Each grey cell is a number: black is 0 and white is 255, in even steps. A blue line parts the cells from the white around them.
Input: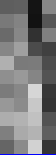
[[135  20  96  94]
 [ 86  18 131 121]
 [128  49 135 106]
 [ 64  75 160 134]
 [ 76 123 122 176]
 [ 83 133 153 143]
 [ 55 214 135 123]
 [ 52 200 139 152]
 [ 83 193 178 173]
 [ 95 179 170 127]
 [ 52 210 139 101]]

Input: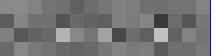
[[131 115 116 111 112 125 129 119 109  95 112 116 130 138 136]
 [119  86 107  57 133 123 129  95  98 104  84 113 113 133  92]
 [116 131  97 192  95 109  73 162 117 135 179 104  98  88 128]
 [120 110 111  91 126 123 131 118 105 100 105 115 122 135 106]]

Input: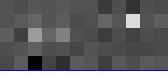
[[ 75  79  50  79  58  82  82  88  84  86  77  83]
 [ 94  83 219  85 100  80  76  92  84 100  90  83]
 [ 74  77  65  78  60  76  80 128 101 155  64  94]
 [ 73  70  71  74  78  84  70  81  79  94  84  79]
 [ 86  90  78  88  62  86  91  46  67   4  92  73]]

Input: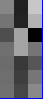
[[199  33 134]
 [178  35 116]
 [  2 163  78]
 [117 164 112]
 [ 86  57 108]
 [118  62 110]
 [137  70 112]]

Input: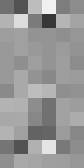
[[140 125 240 189  83 112]
 [164 181  55 123 220 179]
 [150 143 148 147 160 158]
 [147 155 148 153 160 153]
 [140 158 148 159 143 153]
 [155 158 136 147 169 153]
 [145 143 182 189 169 138]
 [157 162 113 141 177 179]
 [172 162 113 135 169 168]
 [135 155 101  99 160 179]
 [140 121 228 177  83 117]
 [150 158 159 165 169 143]]

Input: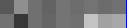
[[113 108 115 109 116  99 112 143  88]
 [168 162 195 112 116 102 112  55 114]]

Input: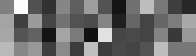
[[ 39  62 121 190 113  20  83 158  95 134  50  81 252 128]
 [169 124 102  68 102  32 133  76  82 114  69 155  63 164]
 [152  57 132  68  74  70 225  17 122 164  20  98  84 167]
 [120 120 190  83  68  73  60 191  59 138  62 152 135 185]]

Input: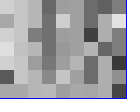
[[126  96 108 160 158 104 182 198 208]
 [226 174 108 160 206 112 182 198 168]
 [126 174  64 160 158 112 125 198 208]
 [126 102 179 160 152 112 182 193 222]
 [ 57 174 108 180 158 120 157 198 208]
 [144 174 108 160 196 137 182 198  89]
 [ 69 174 166 168 158 184 182 169 168]]

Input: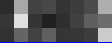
[[174  75  61  52  72  66 167  44]
 [109  95  65  47  32  53 223  54]
 [203  61  54  53  96  66 101  50]]
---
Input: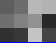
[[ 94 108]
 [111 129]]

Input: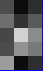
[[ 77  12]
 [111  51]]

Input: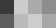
[[ 58 204]
 [ 94 186]]

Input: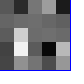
[[ 88  42]
 [101 108]]

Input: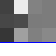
[[ 65 236]
 [ 71  75]]

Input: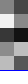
[[132  70]
 [242 137]]

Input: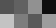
[[ 83  97]
 [195 125]]

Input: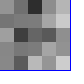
[[148 112]
 [117 123]]

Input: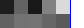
[[ 30  99]
 [ 98 114]]
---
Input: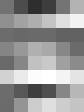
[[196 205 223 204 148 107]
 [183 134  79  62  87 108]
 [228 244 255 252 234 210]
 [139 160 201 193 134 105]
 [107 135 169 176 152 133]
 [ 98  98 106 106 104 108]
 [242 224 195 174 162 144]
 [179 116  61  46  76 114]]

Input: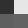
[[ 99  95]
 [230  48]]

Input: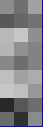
[[139  48 107]
 [109  87  40]
 [152 191 200]
 [172 161 191]
 [130 110 136]
 [131 145 181]
 [143 198 185]
 [114 103  88]
 [161 112 141]]

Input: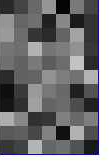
[[ 25  83 112 103 181  66  54]
 [ 78 178  17 130  72  94  89]
 [127 105 128  54  48 135 174]
 [ 33  77 107 100 160  48  21]
 [ 83  32 105 120 154  58  15]
 [179 114 125 146  99  98  42]
 [ 42 195 108  92 122  98 111]
 [ 56 146 125 117 178 111 117]
 [ 51 163  99  42  53 108 155]
 [ 51  26 136  32 112 101 149]
 [ 68 122   5 149 104  68  41]]

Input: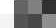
[[143  71  84 243]
 [ 49 128 100 255]]

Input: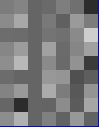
[[ 98 152  98 128 101 177 141]
 [166  91 140 100 101  44 102]
 [148  88 124 171 101 153 131]
 [ 94  80 149 152 101 101 108]
 [ 58 146 106 138 101 184 142]
 [161 134 107 161 101 156 134]
 [206 138 112 116 101 108 109]
 [124 154  96 121 101 168 139]
 [ 44 112 126 106 101 132 124]]

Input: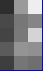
[[111 118  62]
 [144 148  91]
 [212 121  68]
 [133 119  73]
 [238 154  46]]
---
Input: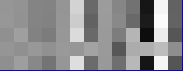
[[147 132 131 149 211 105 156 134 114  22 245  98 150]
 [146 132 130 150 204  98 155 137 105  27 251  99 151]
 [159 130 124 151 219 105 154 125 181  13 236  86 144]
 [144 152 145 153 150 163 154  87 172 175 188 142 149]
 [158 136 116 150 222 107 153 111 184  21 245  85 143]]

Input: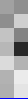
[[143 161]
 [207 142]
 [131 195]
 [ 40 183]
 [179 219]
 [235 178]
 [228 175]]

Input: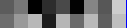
[[119   0  45  73   2 133  87 205  92]
 [153 184  28 182 106 185  94 190 109]]

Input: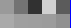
[[115  49 208  91 154]
 [159 158 156 144 170]]

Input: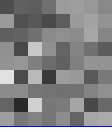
[[ 97  93 112 156 158 152 136  78]
 [ 80  87  74  93 154 163 147 155]
 [ 99 113 138 143 140 166 133  95]
 [ 73 199 143 100 132 113  92 144]
 [150 127 108  97 128 148 147 146]
 [ 75 186  57 157 152  89 121 225]
 [140 117 115 113 114 131 143 139]
 [ 41 208 120 123 165  72 105 100]
 [119 131 118 141 100 166 170 158]]

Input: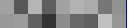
[[ 87 180  94 162 178 171 119 145 162]
 [156  96  51 140 103  96 193 151 153]]

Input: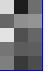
[[ 29 110 218]
 [143 148 102]
 [ 80 102 227]
 [ 92  94 117]
 [ 57  77 127]]

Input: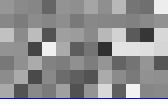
[[138 134 101 147 143 165 143 184 117 111 237 150]
 [124 140 134 142 121 136 134 133 129 137 145 135]
 [139 188  82 159 156 138 184 210  90  54 215 193]
 [146  68 239 170  93 116  48 227 226 223 213 147]
 [144 171 130 125 144 125 149 100 116 149  85 120]
 [170  74 137 108  95  83 171 139 122 145 143 140]
 [ 83 137 122 160  81 148 216  95 242 134 137 169]]
